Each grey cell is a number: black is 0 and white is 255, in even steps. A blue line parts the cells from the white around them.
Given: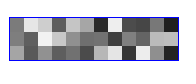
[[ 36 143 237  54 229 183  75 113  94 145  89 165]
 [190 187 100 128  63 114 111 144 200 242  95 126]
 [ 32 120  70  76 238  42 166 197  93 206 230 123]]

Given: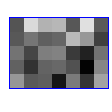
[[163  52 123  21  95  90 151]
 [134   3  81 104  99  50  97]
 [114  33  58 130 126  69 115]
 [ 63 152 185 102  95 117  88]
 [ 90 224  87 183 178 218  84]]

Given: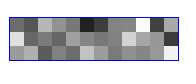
[[241 152 134 144 122 156 194 108 129  91 176 155]
 [ 59 151 166 211 129 120 133 160 102 123 103 224]
 [169  65 251 133 131  61  33 120 146 182  86 108]]

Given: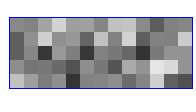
[[ 80  96 206 133 107 142 133 130  52 142 124 158 192]
 [147 217 229 147 170  85 120 142  82 106 120 117 142]
 [147 147 121  51 103 120 130  55 126 152  54 135  95]
 [203 128 130  94 210 130 193 100 151 143 207 144  94]
 [135 129  93 138 196 193 134 160 158 211 163 131 137]]

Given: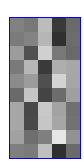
[[106  48 192 123 127]
 [146 230 127 110 161]
 [114 166 198  73 166]
 [112 163 200  72 166]
 [159 108  68 197 106]
 [165 211  79 156 139]
 [167 174  58 182 122]
 [105 120 208  80 156]
 [109  48 182 131 123]
 [106  57 188 120 129]]

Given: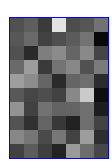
[[ 71 109 154  35  63  92  66]
 [ 46 157  67 119  74 118 135]
 [ 67 111  34  56 100  49  83]
 [ 29 112 100  99 114  65 147]
 [ 14 202 136  66  78  70  88]
 [ 44 110 101  43 101 140 158]
 [123  81 135 116  58 156 106]
 [ 69 137 101 139 126  42  81]
 [  8 115  91  78  65 106  87]
 [114  86  77 227  59  94  80]]

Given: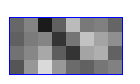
[[129 118  97 107 152 218 151  85]
 [ 98 175 164  52  93 168 135 114]
 [143 164 194 117  52 133 123  96]
 [101 128 121 187  96  27 131 103]]
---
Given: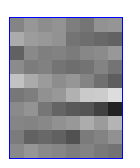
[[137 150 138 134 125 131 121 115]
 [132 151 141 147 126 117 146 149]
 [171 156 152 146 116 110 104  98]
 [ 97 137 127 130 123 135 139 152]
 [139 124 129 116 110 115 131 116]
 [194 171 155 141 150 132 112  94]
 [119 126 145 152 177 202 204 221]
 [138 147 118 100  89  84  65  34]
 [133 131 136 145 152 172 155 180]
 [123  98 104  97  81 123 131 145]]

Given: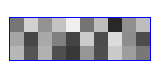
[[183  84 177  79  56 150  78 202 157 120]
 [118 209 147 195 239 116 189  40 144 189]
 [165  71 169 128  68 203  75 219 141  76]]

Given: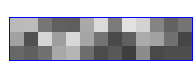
[[103  95 112 168 181 109  75  88  62 139  73  77  78]
 [186 188 118  96  94 169 218 123 225 211 132  98 116]
 [162  80 213 158 216 165 115  73  96 171 162 113  69]]

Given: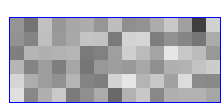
[[224 136 175 201 123 143 171 105 178 200 136 175 178 178 166]
 [149 115 193 151 167 172 150 190 143 147 172 200 160  63 209]
 [146 132 191 154 168 196 194 123 211 213 126 146 134 118 171]
 [127 181 176 179 182 122 129 159 207 187 164 230 199 188 152]
 [181 132 157 126 166 118 152 158 153 168 143 176 178 195 204]
 [213 173 157 145 181 131 126 211 230 180 199 161 220 139 137]]

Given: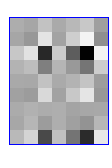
[[185 212  73 192 116  43 231]
 [173 166 194 170 184 200 159]
 [166 152 228 163 206 244 143]
 [199 226  40 203  93   2 243]
 [179 189 127 181 153 117 205]
 [169 168 194 170 179 196 157]
 [161 156 217 162 200 229 152]
 [171 177 172 174 164 167 168]
 [167 182 156 174 160 147 183]]

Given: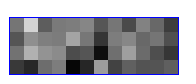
[[ 57  39 109 125   6  38 156  66  96  83  84  95]
 [117 211  93 122 125 134  86 118  74 130 104  61]
 [ 85 143 127 124 164 119  53 125 135 104 117  79]
 [114 177 147 139  76  85  14 111 159 107  78  54]]

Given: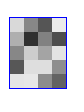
[[229 231 140  98]
 [217 135  85 234]
 [175  48 129  77]
 [135 205 164 227]
 [ 87 222 222 142]]
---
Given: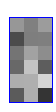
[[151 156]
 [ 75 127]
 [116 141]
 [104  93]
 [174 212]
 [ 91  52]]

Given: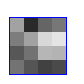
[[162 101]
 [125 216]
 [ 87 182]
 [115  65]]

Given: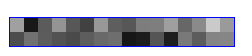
[[160  91  87 152  87 126 103 202]
 [ 77  92  74 105  23  85 121 132]]

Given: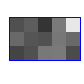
[[ 80  52 232]
 [105  81 105]
 [ 68 120  75]]

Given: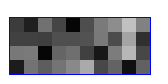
[[ 60 113   6 122 193]
 [ 65  63  79 121 164]
 [120   6 111  23 183]
 [ 28  93 137  72  16]]

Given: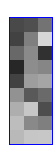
[[ 73 115]
 [ 66 215]
 [104  49]
 [ 39 134]
 [ 66 165]
 [146 106]
 [174  77]
 [189 127]
 [185 199]]

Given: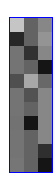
[[197 135]
 [ 39 148]
 [116 135]
 [116  21]
 [ 79 104]
 [116 135]
 [116 135]
 [114 135]
 [116 135]
 [116  47]
 [118  21]]

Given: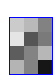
[[203 130]
 [229 122]
 [ 93 183]
 [180  22]]
